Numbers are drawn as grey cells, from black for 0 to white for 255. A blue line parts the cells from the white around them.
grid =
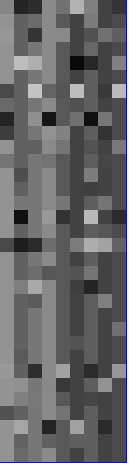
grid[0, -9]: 134
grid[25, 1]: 90
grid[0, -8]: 37
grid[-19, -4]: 66
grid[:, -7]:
[44, 107, 53, 119, 174, 119, 196, 119, 143, 119, 97, 119, 119, 119, 119, 119, 119, 42, 119, 109, 169, 91, 119, 119, 119, 119, 45, 119, 121, 119, 119, 119, 119]
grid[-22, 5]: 66
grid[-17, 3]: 138
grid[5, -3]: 94
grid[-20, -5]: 88
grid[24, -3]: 94
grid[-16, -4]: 124
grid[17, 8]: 98
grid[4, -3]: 39
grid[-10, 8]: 112
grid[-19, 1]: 118
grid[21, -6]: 138
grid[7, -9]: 105
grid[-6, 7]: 147
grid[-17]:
[147, 97, 119, 138, 88, 66, 94, 87, 75]
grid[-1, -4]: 66
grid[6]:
[73, 97, 196, 100, 84, 190, 94, 57, 186]
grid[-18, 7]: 66
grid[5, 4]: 88
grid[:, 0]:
[134, 147, 150, 147, 147, 147, 73, 105, 36, 61, 147, 116, 147, 147, 147, 147, 147, 73, 147, 147, 147, 147, 147, 147, 147, 147, 153, 147, 147, 81, 147, 147, 147]
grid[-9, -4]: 83
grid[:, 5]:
[178, 66, 66, 66, 9, 66, 190, 81, 112, 66, 66, 66, 66, 66, 66, 66, 66, 124, 66, 83, 63, 66, 66, 66, 83, 66, 66, 66, 66, 66, 161, 95, 66]
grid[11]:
[116, 97, 119, 115, 88, 66, 94, 70, 75]
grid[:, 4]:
[113, 88, 137, 88, 88, 88, 84, 88, 88, 130, 116, 88, 88, 88, 118, 51, 88, 88, 88, 88, 88, 88, 88, 89, 88, 88, 162, 56, 88, 115, 88, 88, 88]
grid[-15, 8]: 75
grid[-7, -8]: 97
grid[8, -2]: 118

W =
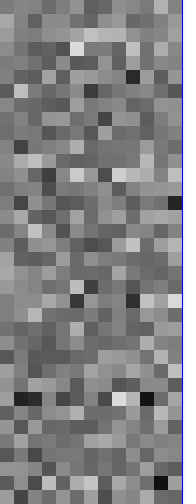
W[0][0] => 124
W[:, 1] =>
[133, 131, 129, 116, 128, 98, 190, 109, 130, 124, 67, 170, 143, 127, 70, 167, 132, 93, 99, 145, 139, 141, 143, 101, 114, 123, 128, 116, 34, 133, 87, 161, 121, 146, 142, 69]
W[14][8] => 126
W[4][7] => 147
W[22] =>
[127, 143, 182, 114, 107, 106, 124, 99, 129, 105, 152, 141, 109]
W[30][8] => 147
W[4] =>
[124, 128, 113, 94, 139, 88, 92, 147, 95, 157, 113, 136, 130]
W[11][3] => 154
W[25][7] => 157
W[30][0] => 149
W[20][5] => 189
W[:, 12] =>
[130, 153, 160, 135, 130, 149, 86, 144, 145, 128, 108, 144, 190, 154, 36, 160, 131, 180, 158, 116, 106, 217, 109, 157, 125, 128, 190, 93, 165, 148, 99, 133, 135, 92, 158, 102]
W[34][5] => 172
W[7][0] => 135
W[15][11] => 168
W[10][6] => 105
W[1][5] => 113
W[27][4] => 136
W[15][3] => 87
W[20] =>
[153, 139, 132, 111, 117, 189, 64, 109, 120, 85, 116, 125, 106]
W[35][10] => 171
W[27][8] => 85
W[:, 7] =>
[103, 142, 180, 124, 147, 140, 102, 131, 69, 159, 115, 113, 77, 143, 138, 145, 101, 87, 125, 103, 109, 125, 99, 117, 104, 157, 145, 139, 74, 109, 115, 168, 112, 118, 92, 77]
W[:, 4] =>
[126, 139, 148, 82, 139, 95, 119, 89, 151, 106, 136, 105, 135, 122, 85, 111, 83, 126, 156, 125, 117, 145, 107, 118, 117, 90, 129, 136, 70, 147, 106, 109, 120, 138, 98, 147]
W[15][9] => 109
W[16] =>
[107, 132, 192, 137, 83, 138, 116, 101, 97, 136, 132, 102, 131]
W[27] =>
[146, 116, 161, 154, 136, 90, 143, 139, 85, 94, 137, 138, 93]
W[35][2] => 131
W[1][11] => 129
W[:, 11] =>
[177, 129, 134, 172, 136, 93, 110, 147, 125, 118, 120, 117, 130, 149, 113, 168, 102, 157, 108, 101, 125, 161, 141, 154, 131, 179, 106, 138, 108, 184, 155, 127, 140, 104, 16, 107]

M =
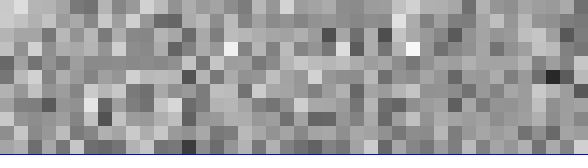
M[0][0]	201
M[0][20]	211
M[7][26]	181
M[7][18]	129
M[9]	[142, 198, 138, 152, 188, 122, 134, 176, 164, 202, 173, 199, 154, 145, 168, 120, 125, 185, 167, 147, 164, 136, 164, 167, 143, 168, 162, 145, 119, 141, 139, 183, 125, 152, 166, 156, 164, 114, 143, 105, 164, 157]
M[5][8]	149
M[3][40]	129
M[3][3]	143
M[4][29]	119
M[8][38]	176
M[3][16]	240
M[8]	[200, 148, 141, 148, 158, 132, 192, 82, 194, 156, 153, 175, 190, 97, 150, 153, 175, 173, 152, 158, 113, 163, 101, 103, 150, 130, 170, 105, 158, 192, 147, 172, 163, 156, 162, 142, 153, 159, 176, 141, 158, 135]
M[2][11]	180
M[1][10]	151
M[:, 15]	[164, 141, 126, 151, 197, 120, 190, 179, 153, 120, 108]
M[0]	[201, 221, 181, 179, 164, 121, 114, 181, 134, 153, 209, 186, 146, 173, 154, 164, 141, 124, 183, 150, 211, 157, 163, 171, 141, 139, 156, 157, 193, 209, 176, 175, 167, 112, 178, 149, 143, 166, 158, 154, 170, 112]
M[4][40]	131
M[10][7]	105
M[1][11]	107
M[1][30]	129
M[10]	[165, 176, 110, 167, 118, 198, 110, 105, 116, 178, 197, 115, 120, 60, 140, 108, 149, 179, 120, 177, 129, 112, 98, 131, 118, 163, 204, 104, 166, 134, 119, 156, 126, 186, 129, 165, 150, 176, 115, 170, 132, 208]
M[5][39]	40
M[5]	[118, 185, 209, 132, 174, 154, 132, 160, 149, 208, 184, 187, 183, 83, 180, 120, 171, 146, 149, 190, 163, 151, 210, 151, 142, 141, 184, 111, 147, 141, 165, 150, 103, 155, 152, 172, 127, 154, 111, 40, 92, 185]
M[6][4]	157
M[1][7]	200
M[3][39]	186
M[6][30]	146
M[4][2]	115
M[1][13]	171

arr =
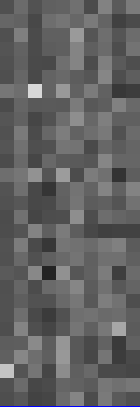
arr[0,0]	80
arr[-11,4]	105
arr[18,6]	96
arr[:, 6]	[75, 122, 85, 95, 76, 86, 123, 88, 103, 110, 74, 86, 124, 99, 92, 77, 72, 107, 96, 97, 92, 88, 114, 96, 73, 71, 105, 91, 76]
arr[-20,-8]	75
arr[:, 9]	[123, 75, 108, 115, 78, 94, 61, 105, 96, 107, 101, 102, 94, 131, 114, 96, 66, 91, 96, 107, 100, 78, 94, 91, 97, 73, 70, 119, 80]
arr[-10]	[90, 85, 136, 36, 145, 86, 97, 124, 62, 107]
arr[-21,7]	127
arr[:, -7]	[96, 110, 96, 93, 73, 99, 99, 90, 82, 103, 81, 104, 85, 53, 74, 77, 95, 55, 96, 36, 106, 82, 59, 69, 93, 95, 70, 75, 70]
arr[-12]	[82, 124, 74, 55, 117, 113, 107, 120, 128, 91]
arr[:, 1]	[107, 98, 127, 98, 96, 102, 110, 101, 97, 122, 113, 105, 118, 111, 87, 113, 84, 124, 105, 85, 102, 94, 110, 132, 94, 135, 84, 107, 87]
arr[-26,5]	132
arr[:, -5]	[112, 103, 154, 132, 132, 93, 97, 123, 142, 98, 115, 90, 76, 115, 117, 142, 93, 113, 116, 86, 134, 119, 111, 117, 88, 88, 95, 97, 133]
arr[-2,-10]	81
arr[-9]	[80, 102, 76, 106, 112, 134, 92, 113, 88, 100]
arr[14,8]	84
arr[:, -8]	[82, 72, 75, 75, 74, 73, 216, 89, 70, 75, 79, 70, 146, 72, 72, 69, 131, 74, 81, 136, 76, 82, 73, 79, 138, 110, 117, 71, 67]
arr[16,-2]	66
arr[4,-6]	111
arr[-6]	[78, 132, 79, 69, 88, 117, 96, 120, 167, 91]
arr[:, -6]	[98, 117, 96, 95, 111, 105, 153, 89, 109, 125, 117, 91, 156, 98, 96, 78, 123, 117, 105, 145, 112, 105, 81, 88, 150, 152, 140, 101, 107]
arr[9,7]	121
